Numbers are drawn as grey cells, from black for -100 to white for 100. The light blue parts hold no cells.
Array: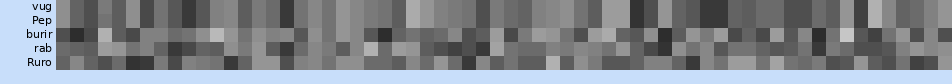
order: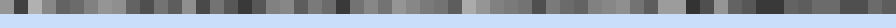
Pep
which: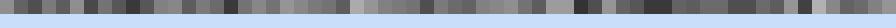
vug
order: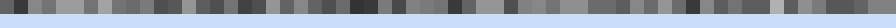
Ruro

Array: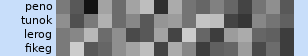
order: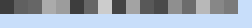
lerog
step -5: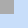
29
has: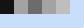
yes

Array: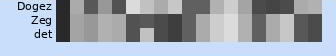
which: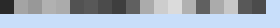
Zeg
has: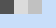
yes
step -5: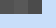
-41	-36	-46
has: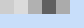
yes
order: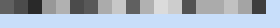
det

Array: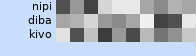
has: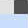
yes
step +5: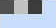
-32	56	-49
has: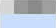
no
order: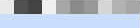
diba
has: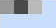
yes
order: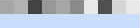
nipi

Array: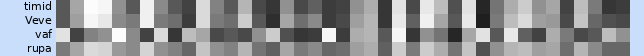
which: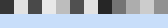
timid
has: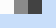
yes
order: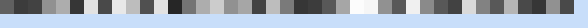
timid

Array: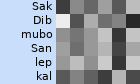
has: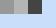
yes
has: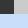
yes
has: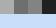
no
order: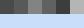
kal
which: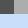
Dib
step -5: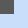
-35
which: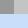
mubo

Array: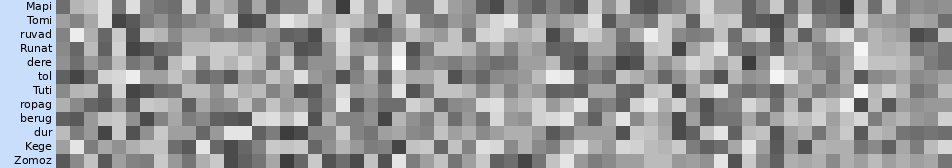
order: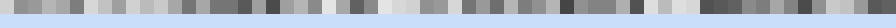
berug
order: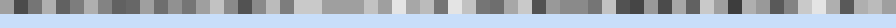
dur
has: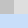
yes
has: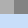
yes

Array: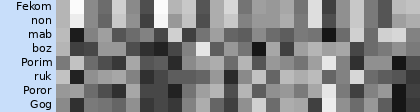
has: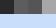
no
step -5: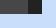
-49	-49	-78
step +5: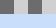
-10	68	-10	68
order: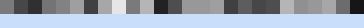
Poror

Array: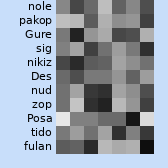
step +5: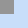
22
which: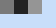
Gure
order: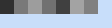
sig
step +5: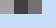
33	-45	-6
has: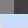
no
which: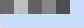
nole

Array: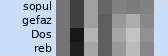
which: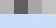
Dos
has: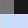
yes
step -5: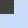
-54

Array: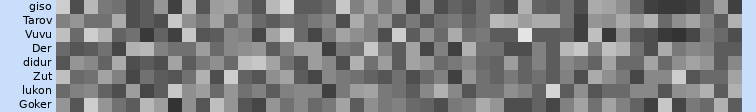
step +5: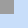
28
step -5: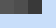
-38	-44	-60
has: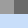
yes

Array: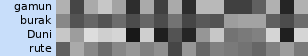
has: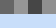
no
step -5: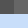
-40	-25
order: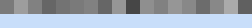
rute

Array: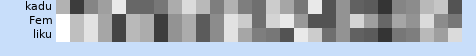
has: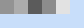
yes
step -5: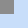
5
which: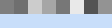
kadu

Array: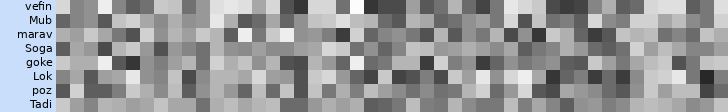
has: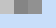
no
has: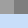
no
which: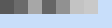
Mub
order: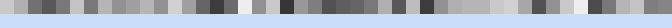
goke
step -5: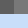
-31	-11

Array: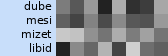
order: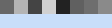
libid
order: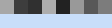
dube
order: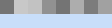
mizet
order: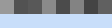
mesi
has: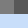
yes
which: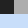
dube
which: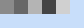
libid

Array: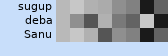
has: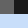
no
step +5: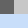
-17	61
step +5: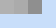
44	39	17
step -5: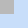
40
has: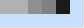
no
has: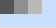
no
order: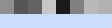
Sanu

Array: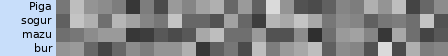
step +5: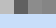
54	-20	15	9
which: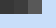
mazu
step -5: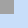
22
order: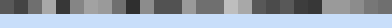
mazu
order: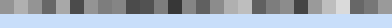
bur

